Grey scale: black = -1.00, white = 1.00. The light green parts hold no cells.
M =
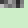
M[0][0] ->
-0.52
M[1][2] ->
-0.11
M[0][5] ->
-0.04
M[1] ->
[0.51, 0.11, -0.11, 0.07, -0.57, 0.10]

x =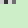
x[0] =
0.62
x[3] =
-0.13
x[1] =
-0.58
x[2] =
0.71

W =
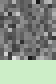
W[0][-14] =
0.00
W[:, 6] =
[-0.19, -0.19, -0.22, -0.21, -0.28, 0.07, -0.24, -0.12, 0.02, 0.03, -0.14, 0.11, -0.25, -0.14, 0.26]
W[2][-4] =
0.25
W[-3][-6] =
-0.05
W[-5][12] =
0.36
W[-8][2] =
0.41
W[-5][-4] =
-0.18
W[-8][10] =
0.04
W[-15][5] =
-0.32
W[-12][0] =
-0.23
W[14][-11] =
0.75
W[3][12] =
-0.10
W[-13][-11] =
-0.02
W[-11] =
[-0.50, -0.32, -0.23, -0.30, -0.11, 0.10, -0.28, -0.18, -0.41, 0.08, -0.19, -0.32, -0.16, 0.17]
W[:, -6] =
[0.40, 0.01, -0.05, -0.05, -0.41, -0.02, -0.07, -0.14, -0.39, -0.09, 0.01, -0.10, -0.05, -0.13, -0.52]
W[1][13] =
-0.24
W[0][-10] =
-0.17
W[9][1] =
-0.29
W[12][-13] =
0.09
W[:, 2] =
[-0.22, -0.30, 0.00, -0.60, -0.23, 0.03, -0.44, 0.41, -0.35, -0.47, 0.06, -0.09, 0.06, -0.55, -0.49]
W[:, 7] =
[-0.19, -0.45, -0.16, -0.43, -0.18, -0.22, -0.39, -0.33, -0.03, -0.01, -0.16, -0.08, -0.35, -0.08, -0.82]
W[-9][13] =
0.19
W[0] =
[0.00, 0.00, -0.22, 0.39, -0.17, -0.32, -0.19, -0.19, 0.40, -0.83, -0.18, 0.34, 0.43, -0.12]
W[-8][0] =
-0.06
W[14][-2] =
0.04
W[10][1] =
-0.26
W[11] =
[-0.10, 0.25, -0.09, -0.50, -0.31, -0.07, 0.11, -0.08, -0.10, 0.10, -0.25, -0.39, -0.12, -0.01]
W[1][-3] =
-0.14
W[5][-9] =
0.11
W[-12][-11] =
0.21
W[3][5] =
-0.12
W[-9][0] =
-0.41

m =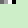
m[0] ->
-0.16
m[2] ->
0.97
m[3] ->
-0.99

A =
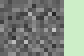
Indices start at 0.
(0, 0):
-0.12
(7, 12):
-0.22
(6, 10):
-0.35
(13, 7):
-0.34
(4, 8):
0.25
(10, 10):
0.26
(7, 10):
-0.17
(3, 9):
-0.17
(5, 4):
-0.14
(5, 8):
0.03
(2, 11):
-0.33
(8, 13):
-0.39
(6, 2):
-0.26
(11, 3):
-0.09
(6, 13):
-0.03
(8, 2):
-0.46
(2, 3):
0.05
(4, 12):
-0.25
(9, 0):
-0.18
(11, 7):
0.06
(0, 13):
-0.24
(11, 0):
-0.24
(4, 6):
-0.01
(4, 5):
-0.29
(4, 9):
-0.49
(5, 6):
-0.30
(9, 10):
-0.31
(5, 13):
-0.26
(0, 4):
-0.22
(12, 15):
0.01
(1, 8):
-0.57
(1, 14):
-0.25
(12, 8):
0.09
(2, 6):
0.10

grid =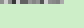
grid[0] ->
0.12
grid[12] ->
0.11
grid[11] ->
0.65
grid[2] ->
0.08
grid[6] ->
-0.24

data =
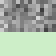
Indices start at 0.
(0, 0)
0.60
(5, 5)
0.01
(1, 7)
0.26
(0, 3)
-0.10
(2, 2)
0.09
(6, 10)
0.38
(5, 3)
0.38
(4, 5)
0.00
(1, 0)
0.03
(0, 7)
-0.26
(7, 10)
0.25
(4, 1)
0.20
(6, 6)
0.29
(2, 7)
0.01
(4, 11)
-0.02
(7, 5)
-0.15
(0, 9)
-0.04
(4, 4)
0.27
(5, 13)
0.17
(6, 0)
0.11
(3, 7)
0.29
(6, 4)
0.31
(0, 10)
-0.17
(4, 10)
0.31
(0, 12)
0.14
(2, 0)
0.42
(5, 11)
0.31
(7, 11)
-0.48
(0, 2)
0.20
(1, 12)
0.20
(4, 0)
0.20
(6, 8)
0.15
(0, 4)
0.48

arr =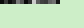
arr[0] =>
-0.91
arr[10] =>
-0.49
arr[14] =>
-0.84
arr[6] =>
-0.92
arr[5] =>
-0.35

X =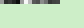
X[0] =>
0.22
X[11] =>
-0.12
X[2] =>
-0.56
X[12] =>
-0.57
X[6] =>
0.94

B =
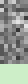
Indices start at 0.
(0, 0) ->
0.56
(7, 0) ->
0.34
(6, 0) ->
0.40
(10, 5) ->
0.09
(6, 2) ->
0.23
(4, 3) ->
0.06
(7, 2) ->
0.15
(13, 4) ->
-0.18
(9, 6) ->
0.26
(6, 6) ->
0.77
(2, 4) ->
-0.37
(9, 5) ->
-0.11
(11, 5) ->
-0.02
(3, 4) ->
0.13
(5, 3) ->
0.61
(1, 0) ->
-0.32
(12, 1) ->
0.20
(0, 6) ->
0.09
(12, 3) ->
-0.11
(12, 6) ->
-0.38
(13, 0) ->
-0.32
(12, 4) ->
0.31
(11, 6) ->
0.01
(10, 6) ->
0.34
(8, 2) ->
0.02
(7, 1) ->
-0.22
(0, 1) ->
-0.20
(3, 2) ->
0.31
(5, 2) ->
0.14
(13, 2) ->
0.12
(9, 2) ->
0.08
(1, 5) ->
-0.06
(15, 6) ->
0.06
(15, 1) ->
-0.15
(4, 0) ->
-0.09

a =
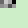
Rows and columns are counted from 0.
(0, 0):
-0.18
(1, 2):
-0.35
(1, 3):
0.22
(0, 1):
0.59
